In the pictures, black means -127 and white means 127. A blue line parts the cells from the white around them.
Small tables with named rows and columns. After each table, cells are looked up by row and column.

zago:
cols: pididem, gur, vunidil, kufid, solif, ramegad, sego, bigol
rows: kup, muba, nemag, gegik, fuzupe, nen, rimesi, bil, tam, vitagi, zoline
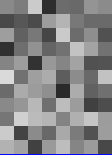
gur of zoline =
34
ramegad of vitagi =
-4
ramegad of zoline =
5
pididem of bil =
9
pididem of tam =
-9
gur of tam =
80
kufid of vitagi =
-23
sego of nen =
-22
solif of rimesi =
-85
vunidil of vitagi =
11

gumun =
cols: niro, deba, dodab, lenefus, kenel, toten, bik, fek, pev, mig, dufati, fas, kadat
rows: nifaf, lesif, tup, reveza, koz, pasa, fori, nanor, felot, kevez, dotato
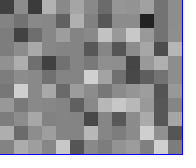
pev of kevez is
-2
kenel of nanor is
4
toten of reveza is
4
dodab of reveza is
41
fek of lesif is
-40
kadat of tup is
14
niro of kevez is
46
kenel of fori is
-21
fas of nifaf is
-12
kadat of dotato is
-3
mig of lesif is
12
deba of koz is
46
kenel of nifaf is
9
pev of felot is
-39
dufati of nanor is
25

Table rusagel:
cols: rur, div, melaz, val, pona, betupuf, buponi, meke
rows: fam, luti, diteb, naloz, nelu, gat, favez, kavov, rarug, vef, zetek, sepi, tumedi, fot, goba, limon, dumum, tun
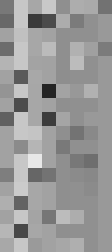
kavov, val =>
34
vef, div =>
71
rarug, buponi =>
25
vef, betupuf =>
-12
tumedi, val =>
-12
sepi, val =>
34
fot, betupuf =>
16
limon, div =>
71
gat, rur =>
34
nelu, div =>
71
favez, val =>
-91
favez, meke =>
25
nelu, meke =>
25
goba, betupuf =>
16
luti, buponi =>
16
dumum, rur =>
54
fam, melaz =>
39
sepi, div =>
71
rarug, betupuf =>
16

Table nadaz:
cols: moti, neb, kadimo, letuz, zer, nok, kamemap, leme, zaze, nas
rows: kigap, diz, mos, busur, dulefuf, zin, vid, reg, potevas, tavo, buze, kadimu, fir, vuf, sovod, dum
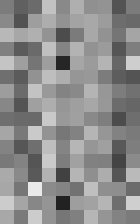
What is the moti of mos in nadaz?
56
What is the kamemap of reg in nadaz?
39
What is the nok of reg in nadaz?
31
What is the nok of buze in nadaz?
54
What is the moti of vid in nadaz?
29
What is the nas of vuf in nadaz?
-20
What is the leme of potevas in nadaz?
-1
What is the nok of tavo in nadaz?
2
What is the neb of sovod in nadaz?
37
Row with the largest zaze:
vuf

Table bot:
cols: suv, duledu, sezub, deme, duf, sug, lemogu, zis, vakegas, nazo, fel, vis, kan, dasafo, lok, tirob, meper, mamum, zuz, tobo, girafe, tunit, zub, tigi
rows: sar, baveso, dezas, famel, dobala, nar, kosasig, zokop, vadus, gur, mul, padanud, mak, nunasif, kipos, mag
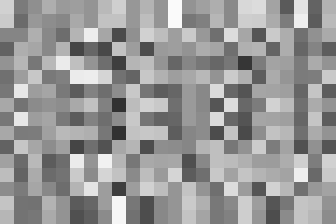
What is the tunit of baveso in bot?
110
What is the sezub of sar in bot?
15
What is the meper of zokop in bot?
92
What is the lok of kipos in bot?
48
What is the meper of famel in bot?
-16
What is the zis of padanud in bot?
113
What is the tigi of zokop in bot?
19
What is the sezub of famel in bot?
38
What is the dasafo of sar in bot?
19
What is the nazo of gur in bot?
66
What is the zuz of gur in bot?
13
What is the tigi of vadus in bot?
-34
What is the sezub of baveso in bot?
24
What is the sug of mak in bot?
74
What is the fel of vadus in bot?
-10
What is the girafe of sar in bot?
-37
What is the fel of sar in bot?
51

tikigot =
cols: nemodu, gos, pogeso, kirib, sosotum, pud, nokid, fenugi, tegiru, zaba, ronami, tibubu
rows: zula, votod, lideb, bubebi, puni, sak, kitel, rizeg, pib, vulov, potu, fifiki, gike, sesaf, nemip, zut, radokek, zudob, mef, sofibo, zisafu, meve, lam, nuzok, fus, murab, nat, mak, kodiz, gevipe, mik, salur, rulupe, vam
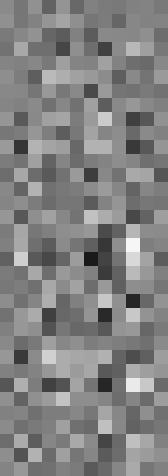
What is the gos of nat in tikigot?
-6
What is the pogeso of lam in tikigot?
43
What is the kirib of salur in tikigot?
6
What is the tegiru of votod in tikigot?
-25
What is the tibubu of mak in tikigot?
-21
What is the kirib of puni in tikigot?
-6
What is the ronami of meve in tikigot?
-23
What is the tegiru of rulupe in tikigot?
-18
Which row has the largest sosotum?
kodiz

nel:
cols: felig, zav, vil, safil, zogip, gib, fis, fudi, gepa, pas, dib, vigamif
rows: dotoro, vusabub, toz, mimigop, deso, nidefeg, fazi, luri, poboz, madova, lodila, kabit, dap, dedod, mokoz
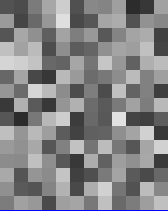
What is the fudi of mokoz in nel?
64
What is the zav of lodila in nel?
17
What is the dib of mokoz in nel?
30
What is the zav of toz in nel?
39
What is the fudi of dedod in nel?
81
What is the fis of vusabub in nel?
-41
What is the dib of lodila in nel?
38
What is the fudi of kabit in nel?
-30
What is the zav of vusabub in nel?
-58
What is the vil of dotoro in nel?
-4
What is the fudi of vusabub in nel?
37
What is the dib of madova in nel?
81
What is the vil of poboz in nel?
-7
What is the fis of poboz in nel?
-22
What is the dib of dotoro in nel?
-72
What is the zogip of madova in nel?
-35
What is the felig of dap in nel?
41
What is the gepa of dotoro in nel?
31
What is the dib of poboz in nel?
-63
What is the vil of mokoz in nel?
24
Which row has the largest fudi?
dedod

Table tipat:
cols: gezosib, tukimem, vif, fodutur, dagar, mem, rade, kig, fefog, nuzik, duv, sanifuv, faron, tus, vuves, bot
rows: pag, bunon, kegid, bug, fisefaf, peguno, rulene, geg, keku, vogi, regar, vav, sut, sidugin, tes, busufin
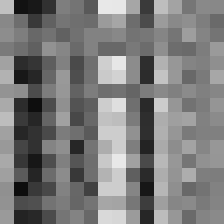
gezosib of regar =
25
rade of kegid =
2
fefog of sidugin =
77
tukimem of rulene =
14
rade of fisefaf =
-16
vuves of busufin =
4
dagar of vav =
0
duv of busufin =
-89
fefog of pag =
103
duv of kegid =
-8
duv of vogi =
-80
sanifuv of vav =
56
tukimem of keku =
-69
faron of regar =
13

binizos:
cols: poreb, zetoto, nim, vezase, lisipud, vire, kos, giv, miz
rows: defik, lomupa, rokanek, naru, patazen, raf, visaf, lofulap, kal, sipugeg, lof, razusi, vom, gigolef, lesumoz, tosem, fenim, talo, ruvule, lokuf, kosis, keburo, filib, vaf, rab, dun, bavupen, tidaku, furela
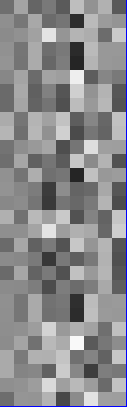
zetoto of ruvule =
8
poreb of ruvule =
11
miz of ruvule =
-47
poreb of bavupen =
42
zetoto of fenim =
15
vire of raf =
110
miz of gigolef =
-41
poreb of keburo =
16
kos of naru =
58
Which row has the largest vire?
rab

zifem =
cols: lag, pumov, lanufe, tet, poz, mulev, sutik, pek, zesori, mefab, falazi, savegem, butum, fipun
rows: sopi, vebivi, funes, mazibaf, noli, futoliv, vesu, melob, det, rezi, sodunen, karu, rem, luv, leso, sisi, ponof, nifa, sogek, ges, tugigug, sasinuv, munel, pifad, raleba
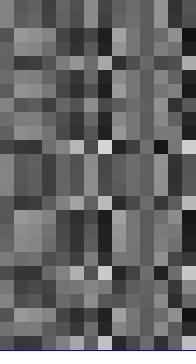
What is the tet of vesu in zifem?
-6
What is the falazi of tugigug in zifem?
-28
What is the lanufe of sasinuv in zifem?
-40
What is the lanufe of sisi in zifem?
15
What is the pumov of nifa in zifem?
9
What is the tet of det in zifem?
-29
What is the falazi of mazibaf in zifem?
-35
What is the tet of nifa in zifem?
-18
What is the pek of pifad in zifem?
-89
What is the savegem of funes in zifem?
-19
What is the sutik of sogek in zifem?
-3
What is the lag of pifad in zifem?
-14
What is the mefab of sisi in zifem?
-10
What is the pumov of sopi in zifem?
-38
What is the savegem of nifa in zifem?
-1
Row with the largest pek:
sodunen

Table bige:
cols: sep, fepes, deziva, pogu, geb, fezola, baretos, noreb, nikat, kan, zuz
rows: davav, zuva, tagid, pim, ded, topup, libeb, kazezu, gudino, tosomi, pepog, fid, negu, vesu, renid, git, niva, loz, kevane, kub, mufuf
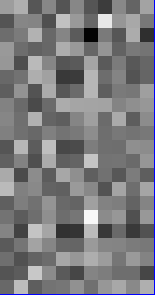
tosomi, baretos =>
13
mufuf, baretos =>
-15
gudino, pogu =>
-27
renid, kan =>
-28
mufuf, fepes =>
60
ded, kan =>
-39
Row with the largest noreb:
zuva

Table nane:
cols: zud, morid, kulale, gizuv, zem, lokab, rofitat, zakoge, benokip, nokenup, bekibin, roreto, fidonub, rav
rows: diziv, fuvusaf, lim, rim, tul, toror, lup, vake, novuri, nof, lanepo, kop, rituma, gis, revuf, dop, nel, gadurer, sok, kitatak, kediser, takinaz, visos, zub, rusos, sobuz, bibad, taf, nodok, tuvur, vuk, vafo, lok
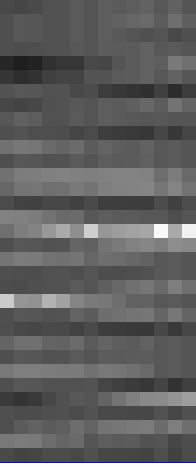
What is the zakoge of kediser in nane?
-32
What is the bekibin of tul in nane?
-29
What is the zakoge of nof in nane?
-65
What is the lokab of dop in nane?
-20
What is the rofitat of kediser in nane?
-43
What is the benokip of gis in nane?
1
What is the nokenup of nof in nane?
-70
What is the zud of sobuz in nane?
-48
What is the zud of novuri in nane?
-40

